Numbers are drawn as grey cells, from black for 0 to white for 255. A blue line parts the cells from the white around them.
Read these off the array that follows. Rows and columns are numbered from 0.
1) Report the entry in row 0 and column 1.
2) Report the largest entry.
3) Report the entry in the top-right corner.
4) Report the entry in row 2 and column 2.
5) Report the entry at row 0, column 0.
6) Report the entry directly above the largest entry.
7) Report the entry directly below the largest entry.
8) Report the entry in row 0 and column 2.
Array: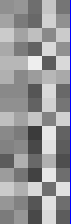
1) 150
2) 238
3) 117
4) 191
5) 144
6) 98
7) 156
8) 110

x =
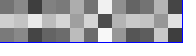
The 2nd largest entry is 241
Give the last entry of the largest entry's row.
62
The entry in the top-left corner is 115
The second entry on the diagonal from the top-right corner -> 151
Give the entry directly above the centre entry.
115
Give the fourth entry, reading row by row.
129
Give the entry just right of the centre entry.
77
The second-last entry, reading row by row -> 201
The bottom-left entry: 122
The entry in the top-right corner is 69
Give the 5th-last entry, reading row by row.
151
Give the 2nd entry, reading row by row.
137

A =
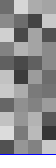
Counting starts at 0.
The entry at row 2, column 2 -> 164
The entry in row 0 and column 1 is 214
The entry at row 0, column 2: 172
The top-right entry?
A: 164
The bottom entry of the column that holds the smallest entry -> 201
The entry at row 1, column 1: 109
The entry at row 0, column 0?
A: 109
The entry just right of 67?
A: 201
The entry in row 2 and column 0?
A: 208
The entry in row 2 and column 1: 73
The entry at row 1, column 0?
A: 138
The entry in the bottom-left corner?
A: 81

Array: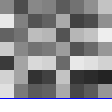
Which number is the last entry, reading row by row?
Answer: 151
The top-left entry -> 136
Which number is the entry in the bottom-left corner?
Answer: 224
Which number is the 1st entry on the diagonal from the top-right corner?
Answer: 195
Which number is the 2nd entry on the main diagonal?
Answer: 129
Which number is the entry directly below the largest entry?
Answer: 151
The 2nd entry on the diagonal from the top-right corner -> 77
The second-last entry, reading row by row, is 91
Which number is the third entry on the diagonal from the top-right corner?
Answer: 182
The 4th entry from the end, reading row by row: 170
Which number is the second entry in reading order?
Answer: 77
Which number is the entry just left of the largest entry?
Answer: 195
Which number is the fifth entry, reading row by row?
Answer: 91
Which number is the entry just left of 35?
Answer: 43

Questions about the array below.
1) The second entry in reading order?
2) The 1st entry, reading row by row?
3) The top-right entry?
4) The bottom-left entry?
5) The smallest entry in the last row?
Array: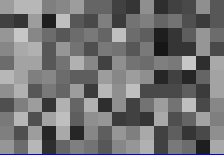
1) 183
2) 157
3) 87
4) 150
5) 30

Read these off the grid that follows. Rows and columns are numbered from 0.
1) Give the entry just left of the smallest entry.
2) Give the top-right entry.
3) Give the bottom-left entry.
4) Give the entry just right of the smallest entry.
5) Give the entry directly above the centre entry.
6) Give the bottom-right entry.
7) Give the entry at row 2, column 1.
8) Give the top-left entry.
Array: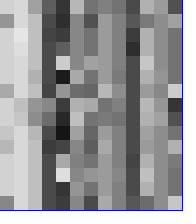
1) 74
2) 81
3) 135
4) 161
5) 102
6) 198
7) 229
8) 210
